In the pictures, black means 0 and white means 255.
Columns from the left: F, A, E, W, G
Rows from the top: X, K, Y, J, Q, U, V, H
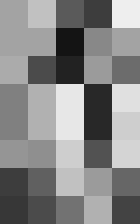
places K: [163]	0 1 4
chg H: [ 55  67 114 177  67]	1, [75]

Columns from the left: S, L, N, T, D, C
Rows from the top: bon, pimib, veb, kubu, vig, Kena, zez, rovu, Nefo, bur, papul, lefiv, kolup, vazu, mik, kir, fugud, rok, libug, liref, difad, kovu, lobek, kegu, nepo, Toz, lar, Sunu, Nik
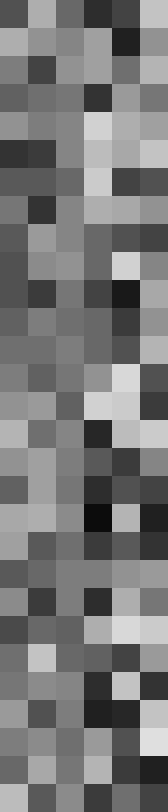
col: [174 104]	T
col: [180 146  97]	S
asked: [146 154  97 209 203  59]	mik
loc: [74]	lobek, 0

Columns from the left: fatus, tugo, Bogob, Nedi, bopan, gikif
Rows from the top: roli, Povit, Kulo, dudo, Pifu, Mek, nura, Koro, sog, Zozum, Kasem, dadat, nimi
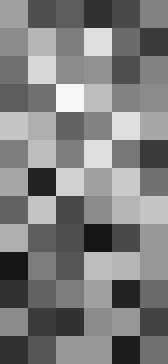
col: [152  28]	bopan
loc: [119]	Mek, 4
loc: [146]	Kulo, 3
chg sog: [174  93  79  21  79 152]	4, [73]
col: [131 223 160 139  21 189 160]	Nedi

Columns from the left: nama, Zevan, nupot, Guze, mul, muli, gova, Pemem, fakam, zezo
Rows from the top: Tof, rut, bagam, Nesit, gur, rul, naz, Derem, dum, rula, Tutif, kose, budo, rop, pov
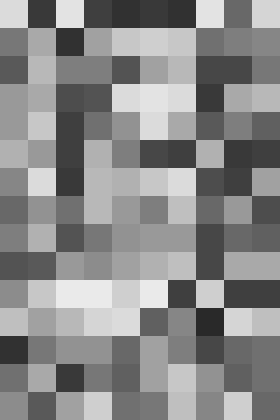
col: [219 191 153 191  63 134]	gova
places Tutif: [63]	6 8 9
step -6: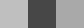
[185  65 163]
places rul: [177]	0 3 7
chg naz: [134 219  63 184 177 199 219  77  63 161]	2, [57]
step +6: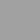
[167]

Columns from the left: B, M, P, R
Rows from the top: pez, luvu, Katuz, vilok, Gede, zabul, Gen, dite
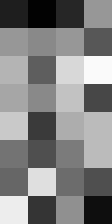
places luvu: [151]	0 2
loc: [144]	dite, 2

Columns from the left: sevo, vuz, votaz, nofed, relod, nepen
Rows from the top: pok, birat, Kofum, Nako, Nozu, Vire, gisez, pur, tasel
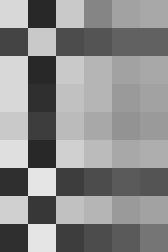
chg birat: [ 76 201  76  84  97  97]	0, [68]
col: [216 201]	sevo
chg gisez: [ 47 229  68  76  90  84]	2, [61]
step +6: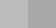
[193 174]
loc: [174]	Vire, 5
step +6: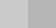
[207 187]

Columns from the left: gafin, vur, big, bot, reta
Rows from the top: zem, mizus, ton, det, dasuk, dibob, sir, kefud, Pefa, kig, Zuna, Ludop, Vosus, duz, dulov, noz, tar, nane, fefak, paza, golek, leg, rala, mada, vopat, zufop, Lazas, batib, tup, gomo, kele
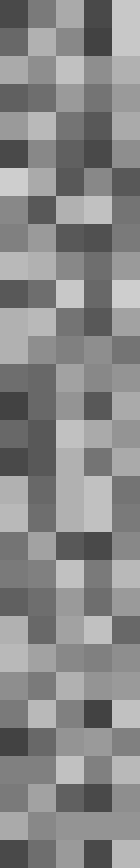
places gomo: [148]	2 3 4
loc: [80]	Pefa, 3
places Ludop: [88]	3
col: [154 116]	big

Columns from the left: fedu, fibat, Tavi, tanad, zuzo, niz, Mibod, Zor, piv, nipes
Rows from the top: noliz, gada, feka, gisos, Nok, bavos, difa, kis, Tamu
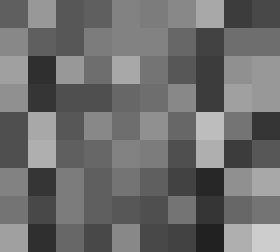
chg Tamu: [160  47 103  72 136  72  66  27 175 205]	7, [33]
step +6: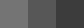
[122  93  66]
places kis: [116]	0 6 9
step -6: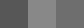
[ 81 130 104]

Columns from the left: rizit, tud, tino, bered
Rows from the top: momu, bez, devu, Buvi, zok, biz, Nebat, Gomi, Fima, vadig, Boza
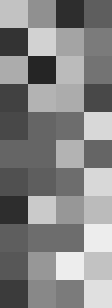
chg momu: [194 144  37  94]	2, [45]
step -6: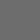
[103]
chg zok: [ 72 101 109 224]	3, [216]
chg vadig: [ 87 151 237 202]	3, [194]
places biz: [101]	0 1 3

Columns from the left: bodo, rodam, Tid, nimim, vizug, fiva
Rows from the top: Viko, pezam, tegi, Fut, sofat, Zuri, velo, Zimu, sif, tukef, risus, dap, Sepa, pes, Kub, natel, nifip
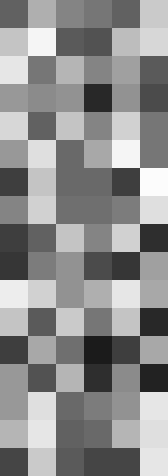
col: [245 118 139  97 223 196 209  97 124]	rodam
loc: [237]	risus, 0
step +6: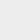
[243]
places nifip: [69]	0 3 4
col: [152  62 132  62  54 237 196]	bodo

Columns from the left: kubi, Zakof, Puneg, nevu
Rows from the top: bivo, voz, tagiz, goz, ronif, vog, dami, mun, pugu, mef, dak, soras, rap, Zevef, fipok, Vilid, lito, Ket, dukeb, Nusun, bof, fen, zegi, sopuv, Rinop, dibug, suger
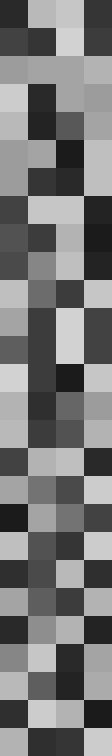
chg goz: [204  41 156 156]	2, [164]
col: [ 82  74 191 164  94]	kubi
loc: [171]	Rinop, 3
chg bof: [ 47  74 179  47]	2, [185]
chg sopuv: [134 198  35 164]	2, [41]

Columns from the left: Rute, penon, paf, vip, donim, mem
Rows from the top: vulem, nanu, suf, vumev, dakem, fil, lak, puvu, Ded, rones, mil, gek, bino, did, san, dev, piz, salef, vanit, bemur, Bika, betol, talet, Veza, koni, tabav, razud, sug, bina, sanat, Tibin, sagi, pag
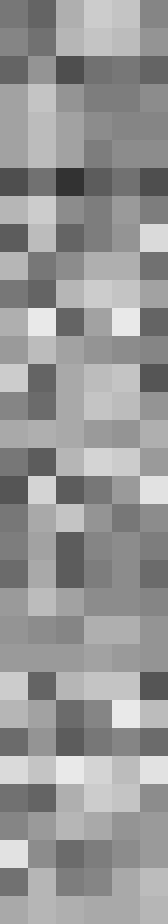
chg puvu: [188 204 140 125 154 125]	0, [182]
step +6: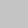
[202]
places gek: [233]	1 4
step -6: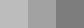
[182 156 119]

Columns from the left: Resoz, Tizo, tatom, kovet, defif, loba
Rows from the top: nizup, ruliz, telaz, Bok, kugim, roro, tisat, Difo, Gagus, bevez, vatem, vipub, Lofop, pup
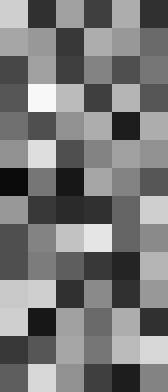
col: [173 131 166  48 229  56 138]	kovet
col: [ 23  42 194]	tatom
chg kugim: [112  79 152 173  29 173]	2, [145]
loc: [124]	bevez, 1
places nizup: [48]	1 5
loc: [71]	telaz, 0

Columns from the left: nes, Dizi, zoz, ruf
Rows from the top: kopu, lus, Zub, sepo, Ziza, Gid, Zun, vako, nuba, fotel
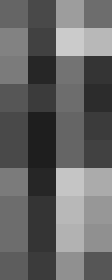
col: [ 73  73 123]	nes
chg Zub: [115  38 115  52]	0, [123]
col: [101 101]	zoz
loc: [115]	Zub, 2
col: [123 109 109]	nes

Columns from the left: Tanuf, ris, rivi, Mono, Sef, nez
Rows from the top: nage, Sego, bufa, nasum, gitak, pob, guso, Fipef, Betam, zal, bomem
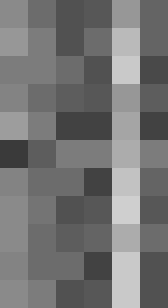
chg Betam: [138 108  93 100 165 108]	4, [172]
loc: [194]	guso, 4
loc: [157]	gitak, 0
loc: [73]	bufa, 5
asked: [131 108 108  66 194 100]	guso
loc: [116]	Fipef, 1
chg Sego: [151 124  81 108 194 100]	4, [186]

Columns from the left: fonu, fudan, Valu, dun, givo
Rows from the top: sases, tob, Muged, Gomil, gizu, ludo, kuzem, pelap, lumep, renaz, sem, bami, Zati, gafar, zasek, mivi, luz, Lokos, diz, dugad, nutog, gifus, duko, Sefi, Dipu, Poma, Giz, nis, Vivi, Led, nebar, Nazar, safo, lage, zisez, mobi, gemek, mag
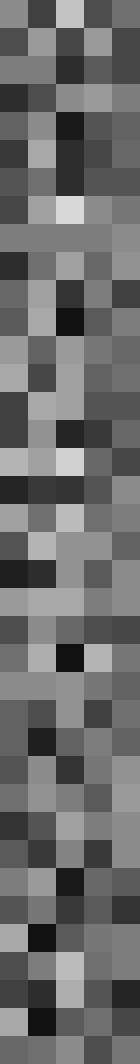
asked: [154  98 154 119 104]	Zati
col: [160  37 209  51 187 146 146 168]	Valu
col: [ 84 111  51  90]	fonu
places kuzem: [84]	0 3 4
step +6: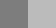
[131 193]
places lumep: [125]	0 1 2 3
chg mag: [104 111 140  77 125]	4, [119]

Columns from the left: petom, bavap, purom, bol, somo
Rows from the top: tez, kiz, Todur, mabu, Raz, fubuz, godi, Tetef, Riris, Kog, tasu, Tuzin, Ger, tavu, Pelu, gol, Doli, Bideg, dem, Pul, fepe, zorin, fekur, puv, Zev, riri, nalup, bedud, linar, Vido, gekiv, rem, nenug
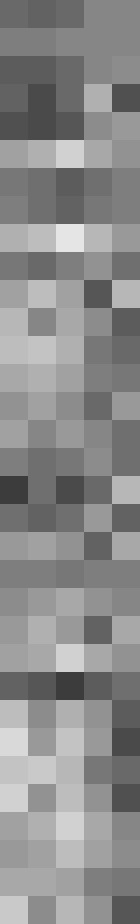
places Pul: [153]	0
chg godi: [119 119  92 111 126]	1, [111]
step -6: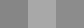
[128 162 134]

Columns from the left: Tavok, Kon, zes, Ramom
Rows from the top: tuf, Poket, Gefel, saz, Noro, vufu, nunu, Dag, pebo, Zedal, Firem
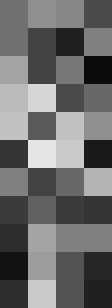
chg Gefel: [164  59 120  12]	1, [67]
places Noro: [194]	0 2
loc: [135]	tuf, 2
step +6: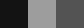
[ 25 163  89]

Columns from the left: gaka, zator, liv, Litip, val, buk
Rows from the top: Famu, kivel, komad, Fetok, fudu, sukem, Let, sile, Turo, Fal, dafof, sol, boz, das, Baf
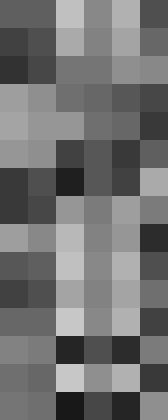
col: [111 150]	liv
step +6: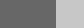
[109 109 205]
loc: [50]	komad, 0
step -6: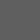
[89]
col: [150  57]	gaka
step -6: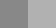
[130 171]
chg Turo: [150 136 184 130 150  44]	0, [158]

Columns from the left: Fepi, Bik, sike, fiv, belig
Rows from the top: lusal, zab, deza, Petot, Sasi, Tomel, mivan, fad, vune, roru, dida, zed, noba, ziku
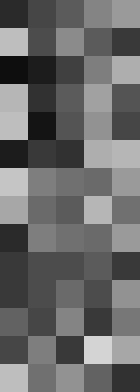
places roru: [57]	0 4
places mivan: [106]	3
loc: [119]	zed, 4

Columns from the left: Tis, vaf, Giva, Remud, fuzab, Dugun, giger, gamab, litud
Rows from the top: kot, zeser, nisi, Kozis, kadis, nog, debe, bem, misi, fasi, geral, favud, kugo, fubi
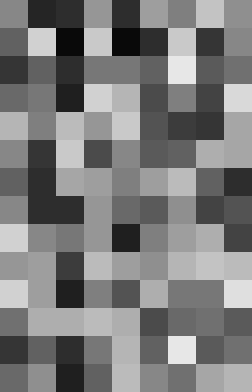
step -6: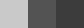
[195  77  54]
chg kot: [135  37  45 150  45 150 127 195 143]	5, [158]
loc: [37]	kot, 1

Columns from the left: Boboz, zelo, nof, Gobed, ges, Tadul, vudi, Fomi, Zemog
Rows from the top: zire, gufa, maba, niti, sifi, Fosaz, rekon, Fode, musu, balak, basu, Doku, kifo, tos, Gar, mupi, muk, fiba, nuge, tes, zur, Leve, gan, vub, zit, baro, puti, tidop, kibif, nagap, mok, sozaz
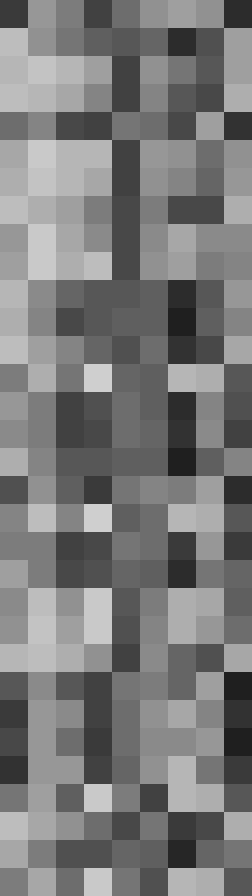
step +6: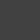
[71]
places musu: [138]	3 5 7 8
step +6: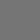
[123]
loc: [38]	mok, 6

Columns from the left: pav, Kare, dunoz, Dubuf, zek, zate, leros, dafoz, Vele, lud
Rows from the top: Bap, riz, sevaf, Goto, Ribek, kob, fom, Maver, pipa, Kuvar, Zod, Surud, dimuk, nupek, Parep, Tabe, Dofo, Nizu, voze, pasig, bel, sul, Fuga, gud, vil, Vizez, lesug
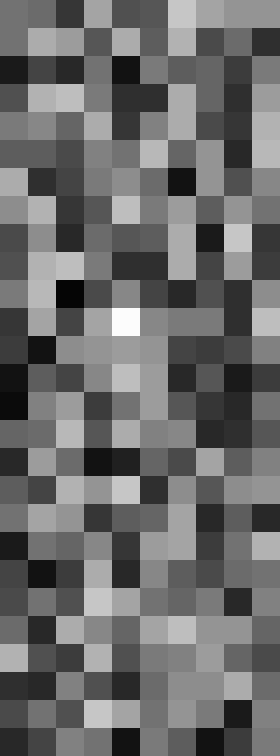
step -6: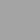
[158]
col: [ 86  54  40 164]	dafoz
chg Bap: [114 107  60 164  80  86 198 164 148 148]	2, [54]
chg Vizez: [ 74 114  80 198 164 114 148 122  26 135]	9, [129]
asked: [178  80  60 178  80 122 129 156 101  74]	gud
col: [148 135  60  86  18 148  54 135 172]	Dubuf
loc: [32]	Dofo, 4

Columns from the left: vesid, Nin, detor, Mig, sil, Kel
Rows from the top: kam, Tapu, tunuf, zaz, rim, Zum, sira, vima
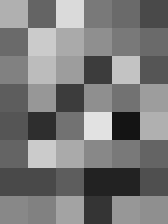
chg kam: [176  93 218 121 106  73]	1, [100]
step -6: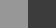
[145  54]
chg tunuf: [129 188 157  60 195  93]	5, [85]

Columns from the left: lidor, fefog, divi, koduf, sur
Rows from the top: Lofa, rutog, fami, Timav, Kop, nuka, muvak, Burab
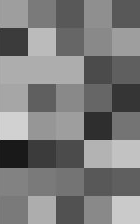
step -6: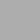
[167]
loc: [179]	nuka, 3
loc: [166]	Timav, 0
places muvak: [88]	3
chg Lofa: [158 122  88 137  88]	3, [143]

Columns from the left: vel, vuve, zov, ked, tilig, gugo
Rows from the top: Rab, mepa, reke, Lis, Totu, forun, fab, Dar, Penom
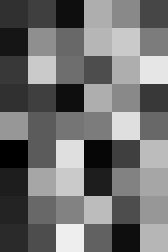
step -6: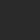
[36]
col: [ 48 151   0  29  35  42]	vel
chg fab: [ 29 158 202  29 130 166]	1, [166]

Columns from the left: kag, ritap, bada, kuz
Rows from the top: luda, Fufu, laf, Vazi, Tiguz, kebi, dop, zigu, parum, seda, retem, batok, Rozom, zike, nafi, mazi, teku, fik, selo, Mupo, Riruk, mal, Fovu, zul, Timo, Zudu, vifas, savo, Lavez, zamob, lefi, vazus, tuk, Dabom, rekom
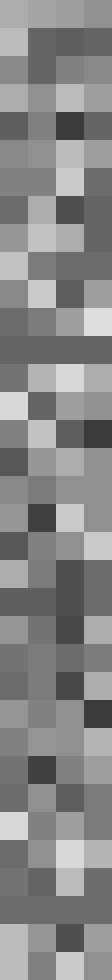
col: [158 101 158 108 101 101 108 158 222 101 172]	kuz
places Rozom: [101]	0 1 2 3
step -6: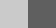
[196  89]
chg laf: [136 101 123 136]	2, [129]
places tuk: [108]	0 1 2 3

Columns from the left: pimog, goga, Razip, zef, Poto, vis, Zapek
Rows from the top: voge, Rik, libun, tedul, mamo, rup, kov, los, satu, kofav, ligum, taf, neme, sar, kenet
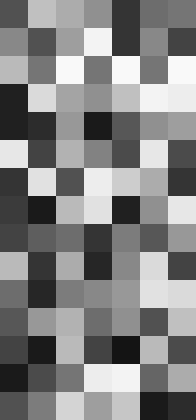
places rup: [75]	4 6
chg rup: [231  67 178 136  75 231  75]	3, [130]
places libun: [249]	2 4 6
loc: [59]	los, 0

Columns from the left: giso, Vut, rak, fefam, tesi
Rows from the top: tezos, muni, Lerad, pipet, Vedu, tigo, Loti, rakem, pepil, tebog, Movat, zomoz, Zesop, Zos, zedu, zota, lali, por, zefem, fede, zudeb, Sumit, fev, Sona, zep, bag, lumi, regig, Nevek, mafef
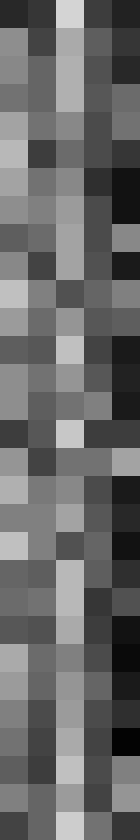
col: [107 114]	tesi
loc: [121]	por, 1

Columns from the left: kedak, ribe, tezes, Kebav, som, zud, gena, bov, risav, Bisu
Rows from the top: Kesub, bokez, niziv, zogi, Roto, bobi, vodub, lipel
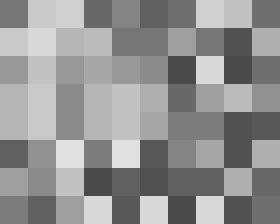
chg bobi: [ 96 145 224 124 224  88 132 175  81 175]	7, [167]
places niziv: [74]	6 8
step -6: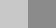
[194 133]
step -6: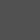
[75]

